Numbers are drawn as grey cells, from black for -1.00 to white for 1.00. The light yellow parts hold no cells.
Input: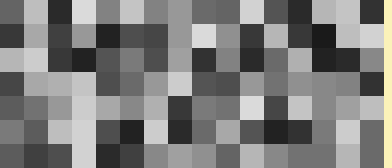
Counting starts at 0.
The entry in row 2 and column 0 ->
0.42
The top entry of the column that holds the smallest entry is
0.42
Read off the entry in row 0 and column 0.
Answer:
-0.21
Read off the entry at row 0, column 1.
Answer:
0.48
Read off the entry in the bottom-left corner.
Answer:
-0.27
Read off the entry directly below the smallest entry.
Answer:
-0.73
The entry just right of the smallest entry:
0.48
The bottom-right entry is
-0.16
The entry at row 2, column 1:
0.60
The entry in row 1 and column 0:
-0.55
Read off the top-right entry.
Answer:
-0.61
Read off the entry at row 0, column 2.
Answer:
-0.67
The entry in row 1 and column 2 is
-0.49
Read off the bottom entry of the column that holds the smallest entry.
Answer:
-0.10

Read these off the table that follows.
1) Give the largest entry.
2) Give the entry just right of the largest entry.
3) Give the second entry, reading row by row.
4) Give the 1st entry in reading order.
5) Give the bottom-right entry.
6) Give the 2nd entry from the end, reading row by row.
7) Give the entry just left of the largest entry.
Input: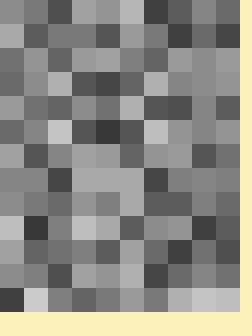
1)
0.59
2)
-0.01
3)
-0.06
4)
0.10
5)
0.48
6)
0.53
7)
-0.50

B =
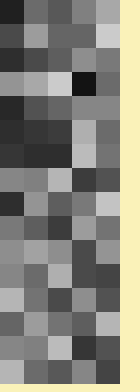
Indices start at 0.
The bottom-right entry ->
-0.47
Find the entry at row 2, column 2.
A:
-0.26
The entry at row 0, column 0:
-0.75
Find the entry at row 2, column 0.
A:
-0.64
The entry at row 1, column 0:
-0.42
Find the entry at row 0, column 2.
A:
-0.31
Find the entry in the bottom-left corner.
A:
0.42
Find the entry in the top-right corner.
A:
0.32
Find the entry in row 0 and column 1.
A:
-0.16
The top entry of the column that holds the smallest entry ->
0.00
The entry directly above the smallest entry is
0.11
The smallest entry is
-0.85
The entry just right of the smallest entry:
-0.16
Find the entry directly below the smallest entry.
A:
0.05

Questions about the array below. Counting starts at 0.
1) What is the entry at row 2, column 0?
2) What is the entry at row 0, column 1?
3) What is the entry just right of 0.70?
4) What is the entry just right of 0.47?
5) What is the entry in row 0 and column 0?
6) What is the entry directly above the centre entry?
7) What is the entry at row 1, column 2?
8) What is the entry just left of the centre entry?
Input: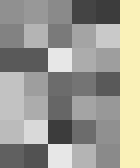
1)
-0.30
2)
0.19
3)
-0.53
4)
0.70
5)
0.13
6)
0.81
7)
-0.04
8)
0.24
